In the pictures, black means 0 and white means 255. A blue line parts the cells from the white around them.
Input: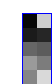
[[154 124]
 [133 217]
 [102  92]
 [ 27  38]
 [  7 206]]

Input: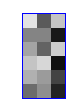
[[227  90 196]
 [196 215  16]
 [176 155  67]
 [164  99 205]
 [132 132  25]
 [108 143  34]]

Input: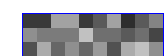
[[143 123 123 123 193 111 111  90 111  69]
 [ 81 171 102 143 102 153  81 171 193 143]
 [ 57  57 162 162  57  90 162  46  90 132]]

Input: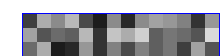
[[162  84 107  95 184  51 196 172 208  95 118 107  84 218]
 [107 172  28  40 151  51 129  74 129  95 118  62 162  84]
 [ 62 172 139 184  74  28 139  40 139 162 151 129  51 151]]

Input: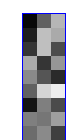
[[170  53 150]
 [138  85  42]
 [127 118 159]
 [108 138  63]
 [ 97 213 237]
 [ 53 191  75]
 [ 30 191 170]
 [ 20 127  75]
 [  8  97 182]]

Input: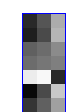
[[236 248  41]
 [108 118 127]
 [ 96 108 139]
 [ 53  96 160]
 [ 41  85 172]
 [ 30  74 181]
 [  9  74 200]]

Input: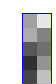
[[172 130]
 [160 231]
 [ 87 111]
 [ 69 192]
 [ 48 148]]
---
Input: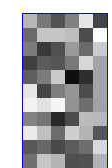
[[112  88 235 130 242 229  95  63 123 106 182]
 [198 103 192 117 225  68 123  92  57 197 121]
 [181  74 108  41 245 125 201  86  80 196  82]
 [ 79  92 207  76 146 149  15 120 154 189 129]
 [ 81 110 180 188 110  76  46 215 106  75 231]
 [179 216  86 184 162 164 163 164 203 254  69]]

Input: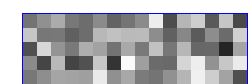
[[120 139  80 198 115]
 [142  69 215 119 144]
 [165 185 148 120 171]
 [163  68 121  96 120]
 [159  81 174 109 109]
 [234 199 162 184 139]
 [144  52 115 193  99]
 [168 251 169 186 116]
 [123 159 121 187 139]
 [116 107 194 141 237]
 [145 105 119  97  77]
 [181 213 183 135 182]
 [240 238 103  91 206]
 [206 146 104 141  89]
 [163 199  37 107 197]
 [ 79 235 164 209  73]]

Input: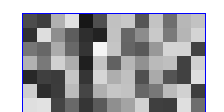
[[223 206  40 178 118  49  76]
 [226  45  63 121 103 222  62]
 [ 68  60  59 209 171 142 177]
 [105 187 197 173 104  93 225]
 [ 53  69  53  31  52  46  23]
 [ 90 175 214 195 245  34  79]
 [143 198 174  97 197 194 193]
 [164 194 192 182 101 103 200]
 [210 103  80 145  89 140  85]
 [ 63 120 170 186 152 201 195]
 [ 61 187  84 191 213 122 110]
 [223 209  65  65 212 181 183]
 [110  61 222 208  66 212 194]]

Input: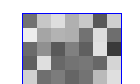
[[208  96 107 237 114]
 [111 223 144 165 199]
 [124 104  89 179 222]
 [101 115 128 175 176]
 [115 119  95 114 200]
 [186 103 225 221  88]
 [223 213  58 110 207]]

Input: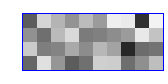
[[102 203 145  92]
 [224 126 111 213]
 [150 132 186 180]
 [ 92 169 217 147]
 [112 140 123 187]
 [207 183 128 155]
 [205 163 141 239]
 [110  39 155 234]
 [143 108 233  48]
 [190 115 195 243]]

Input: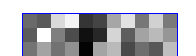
[[116  92 106]
 [163 255  90]
 [114 127 217]
 [145  76 244]
 [  3  16  53]
 [164  39  68]
 [186 213 166]
 [ 73  94 226]
 [110 163 119]
 [ 88 186 209]
 [191 150 122]]
